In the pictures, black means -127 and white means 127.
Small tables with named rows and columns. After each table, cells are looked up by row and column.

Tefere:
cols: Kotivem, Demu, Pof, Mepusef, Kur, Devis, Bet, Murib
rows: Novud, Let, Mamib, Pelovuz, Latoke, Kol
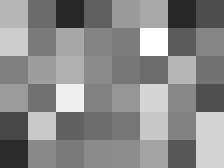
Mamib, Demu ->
29
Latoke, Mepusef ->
-18
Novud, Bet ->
-89
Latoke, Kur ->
-8
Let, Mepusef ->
3
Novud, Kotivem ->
54
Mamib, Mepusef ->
11
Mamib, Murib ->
-13
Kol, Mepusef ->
11
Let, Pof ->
39
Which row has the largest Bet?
Mamib

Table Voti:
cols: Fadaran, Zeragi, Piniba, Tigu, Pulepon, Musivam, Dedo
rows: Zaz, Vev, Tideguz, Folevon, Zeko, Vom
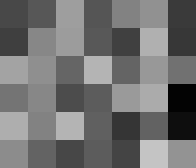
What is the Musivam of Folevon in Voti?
43
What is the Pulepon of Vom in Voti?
-59
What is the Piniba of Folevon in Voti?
-51
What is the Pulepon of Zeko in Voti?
-74
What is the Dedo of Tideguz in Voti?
-14
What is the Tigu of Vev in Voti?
-39
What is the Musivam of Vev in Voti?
48
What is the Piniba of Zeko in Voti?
52
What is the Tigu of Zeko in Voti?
-31
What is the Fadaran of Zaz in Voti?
-55
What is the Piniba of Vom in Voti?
-56
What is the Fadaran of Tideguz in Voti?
35
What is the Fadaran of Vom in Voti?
12
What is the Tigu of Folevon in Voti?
-35
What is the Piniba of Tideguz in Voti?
-26
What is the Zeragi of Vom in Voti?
-28

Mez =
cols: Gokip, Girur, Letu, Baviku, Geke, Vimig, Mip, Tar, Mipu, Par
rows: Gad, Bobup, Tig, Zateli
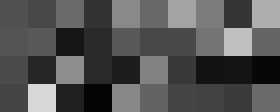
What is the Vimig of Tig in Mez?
2
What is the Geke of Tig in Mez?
-98
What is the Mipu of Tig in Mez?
-107
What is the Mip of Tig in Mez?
-70
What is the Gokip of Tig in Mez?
-52
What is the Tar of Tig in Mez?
-108
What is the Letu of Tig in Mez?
13

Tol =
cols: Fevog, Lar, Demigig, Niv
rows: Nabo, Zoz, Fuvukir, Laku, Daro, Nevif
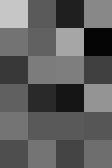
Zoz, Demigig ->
38
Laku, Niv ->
20
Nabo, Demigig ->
-96
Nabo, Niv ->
8
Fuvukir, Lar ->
-3
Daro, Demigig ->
-38
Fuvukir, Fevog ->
-71
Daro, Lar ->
-38
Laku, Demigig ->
-106
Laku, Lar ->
-86
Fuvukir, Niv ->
-63

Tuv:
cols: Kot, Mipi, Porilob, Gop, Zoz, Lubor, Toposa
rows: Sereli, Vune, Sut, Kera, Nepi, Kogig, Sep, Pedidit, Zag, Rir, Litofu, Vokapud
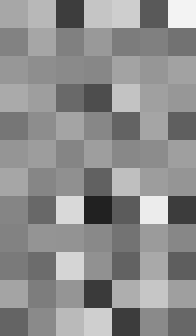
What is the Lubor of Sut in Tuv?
22
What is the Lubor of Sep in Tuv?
29
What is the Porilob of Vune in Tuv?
0
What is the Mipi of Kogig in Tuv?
29
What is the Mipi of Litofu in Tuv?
-2
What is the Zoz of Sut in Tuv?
35
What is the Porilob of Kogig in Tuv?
5
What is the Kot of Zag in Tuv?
2
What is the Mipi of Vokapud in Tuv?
10
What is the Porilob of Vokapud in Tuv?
58
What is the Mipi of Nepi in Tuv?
13
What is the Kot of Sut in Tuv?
23
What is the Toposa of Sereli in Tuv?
115
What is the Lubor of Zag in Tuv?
27
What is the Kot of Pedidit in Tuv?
5
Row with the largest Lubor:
Pedidit

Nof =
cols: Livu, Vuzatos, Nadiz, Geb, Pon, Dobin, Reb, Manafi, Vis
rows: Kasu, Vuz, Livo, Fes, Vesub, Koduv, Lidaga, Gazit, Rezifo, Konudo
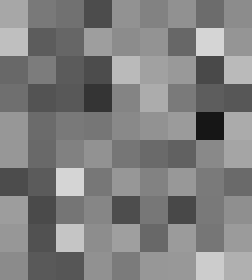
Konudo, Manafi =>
76
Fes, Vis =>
-40
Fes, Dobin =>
44
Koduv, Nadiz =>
1
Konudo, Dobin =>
23
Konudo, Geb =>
17
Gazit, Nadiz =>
-10
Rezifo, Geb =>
13
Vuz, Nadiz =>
-25
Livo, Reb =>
25
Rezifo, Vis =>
27
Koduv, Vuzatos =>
-22
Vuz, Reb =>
-24

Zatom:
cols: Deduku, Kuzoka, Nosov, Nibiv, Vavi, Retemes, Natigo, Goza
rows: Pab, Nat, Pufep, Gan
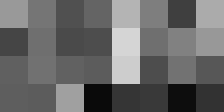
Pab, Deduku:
25
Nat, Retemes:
-16
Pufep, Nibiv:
-35
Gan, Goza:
-77
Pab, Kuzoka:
-10
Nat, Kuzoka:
-16
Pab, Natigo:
-64
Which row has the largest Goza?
Pab

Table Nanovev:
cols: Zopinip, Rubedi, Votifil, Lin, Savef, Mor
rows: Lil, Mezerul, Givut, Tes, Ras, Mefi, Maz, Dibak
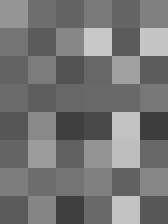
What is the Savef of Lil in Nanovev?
-26
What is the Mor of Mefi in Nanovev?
-24
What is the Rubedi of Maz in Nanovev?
-18
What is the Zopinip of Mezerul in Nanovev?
-10
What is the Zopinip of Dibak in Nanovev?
-36
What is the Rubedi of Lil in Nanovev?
-17
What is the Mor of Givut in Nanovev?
-34
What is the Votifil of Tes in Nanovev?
-24

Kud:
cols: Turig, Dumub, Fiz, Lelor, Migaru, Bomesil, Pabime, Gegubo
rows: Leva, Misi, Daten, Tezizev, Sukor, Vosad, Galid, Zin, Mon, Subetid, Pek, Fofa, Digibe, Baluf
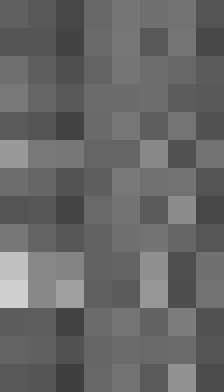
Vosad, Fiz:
-8
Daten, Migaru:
-10
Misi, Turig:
-43
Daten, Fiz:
-47
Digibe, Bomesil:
-22
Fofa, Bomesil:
-29
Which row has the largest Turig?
Pek

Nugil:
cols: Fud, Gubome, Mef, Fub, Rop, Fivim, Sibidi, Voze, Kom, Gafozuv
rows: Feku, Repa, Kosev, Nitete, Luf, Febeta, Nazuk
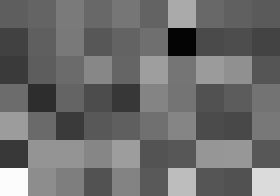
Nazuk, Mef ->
-1
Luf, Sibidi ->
5
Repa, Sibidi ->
-123
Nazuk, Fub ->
-45
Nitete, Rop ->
-72
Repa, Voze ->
-53
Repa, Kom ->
-50
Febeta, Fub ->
6
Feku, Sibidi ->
42
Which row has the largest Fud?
Nazuk

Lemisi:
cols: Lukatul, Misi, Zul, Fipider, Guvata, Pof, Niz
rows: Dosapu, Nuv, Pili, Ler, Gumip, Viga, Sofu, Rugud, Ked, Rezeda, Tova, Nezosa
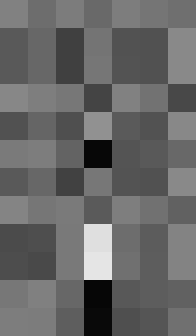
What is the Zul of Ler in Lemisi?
-8
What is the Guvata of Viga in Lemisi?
-43
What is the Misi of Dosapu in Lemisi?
-18
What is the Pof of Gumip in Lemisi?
-45
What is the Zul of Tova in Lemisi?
-24
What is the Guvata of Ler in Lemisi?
1
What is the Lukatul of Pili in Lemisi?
-38
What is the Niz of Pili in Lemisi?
9
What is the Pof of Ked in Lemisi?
-35
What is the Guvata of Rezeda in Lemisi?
-15
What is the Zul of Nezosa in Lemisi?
-33
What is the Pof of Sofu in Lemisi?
-46
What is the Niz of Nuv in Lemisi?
9
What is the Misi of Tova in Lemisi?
0

